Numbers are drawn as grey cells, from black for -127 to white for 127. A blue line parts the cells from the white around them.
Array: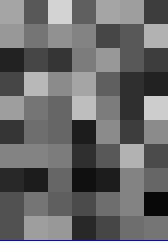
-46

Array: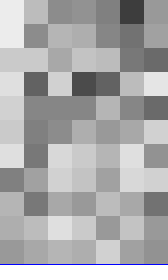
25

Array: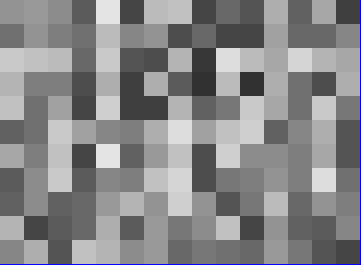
6

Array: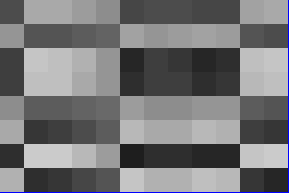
49

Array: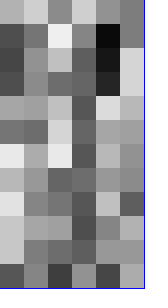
-41
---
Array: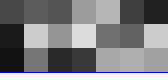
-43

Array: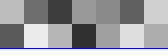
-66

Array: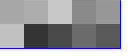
72

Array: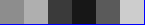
-69

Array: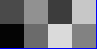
-67

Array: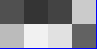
-60
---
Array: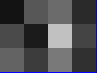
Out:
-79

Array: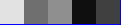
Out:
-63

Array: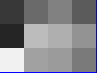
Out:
-5

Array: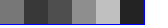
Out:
-92

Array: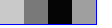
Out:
31

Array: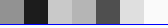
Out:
122

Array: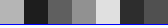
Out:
-47

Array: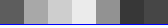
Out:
-57

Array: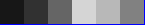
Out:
1

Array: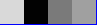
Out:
32
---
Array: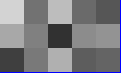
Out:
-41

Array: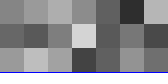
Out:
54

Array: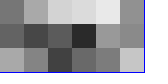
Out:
17

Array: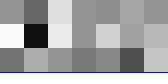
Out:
20

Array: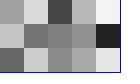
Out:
115

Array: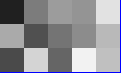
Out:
98

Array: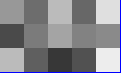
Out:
95
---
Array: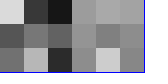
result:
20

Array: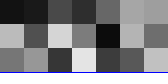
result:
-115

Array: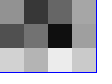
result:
-13

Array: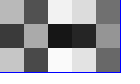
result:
-105

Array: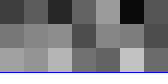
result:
6

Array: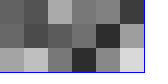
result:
-15

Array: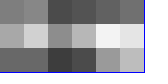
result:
55

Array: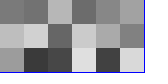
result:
75

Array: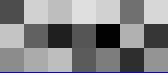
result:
-125
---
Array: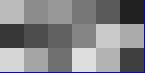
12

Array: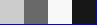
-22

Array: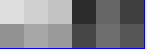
80

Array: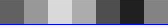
24

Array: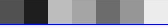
-97

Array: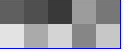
-48

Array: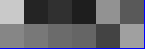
-91

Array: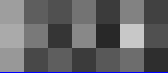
-33

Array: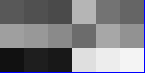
-47
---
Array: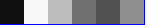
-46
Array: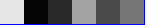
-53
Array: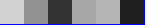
53
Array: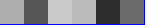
-82
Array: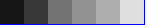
46
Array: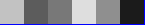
15
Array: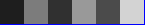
-52
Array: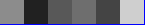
-59
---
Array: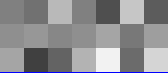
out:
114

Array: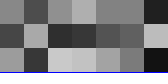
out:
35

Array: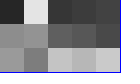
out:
68

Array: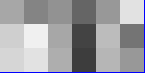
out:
-66

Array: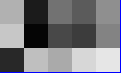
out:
42

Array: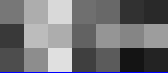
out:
-36

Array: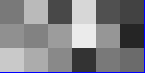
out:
-76
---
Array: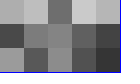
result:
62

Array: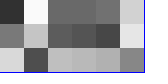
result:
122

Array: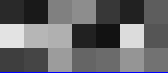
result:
-102

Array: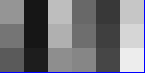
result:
-105

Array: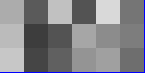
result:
-37

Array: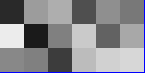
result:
28

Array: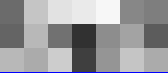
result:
69

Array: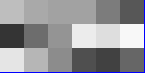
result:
41

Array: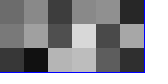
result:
9
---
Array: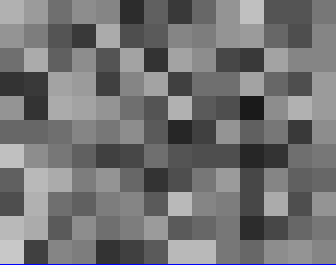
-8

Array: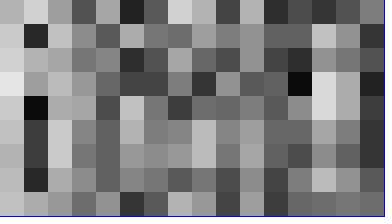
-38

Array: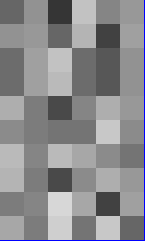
32

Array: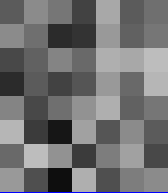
-55

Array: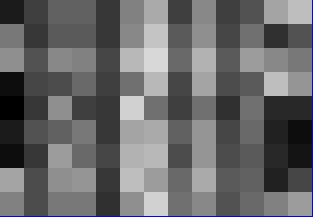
-57

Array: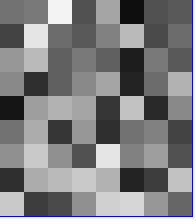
66
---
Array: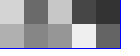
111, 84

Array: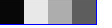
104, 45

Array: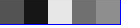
103, 14

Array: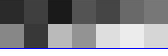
108, 94

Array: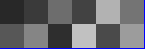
65, 50

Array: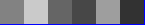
74, 30

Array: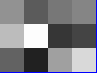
125, 89

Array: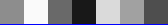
122, 90

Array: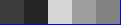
85, 29
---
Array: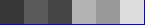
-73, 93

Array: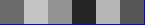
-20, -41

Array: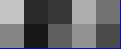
68, -53

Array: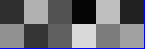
-80, 33

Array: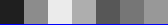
-96, 24

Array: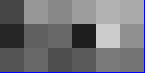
-57, -11

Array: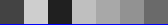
-60, -21
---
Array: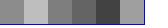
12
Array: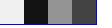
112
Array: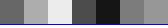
-24
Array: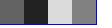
-28
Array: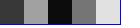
-71
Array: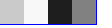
74
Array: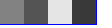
2
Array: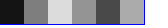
-107
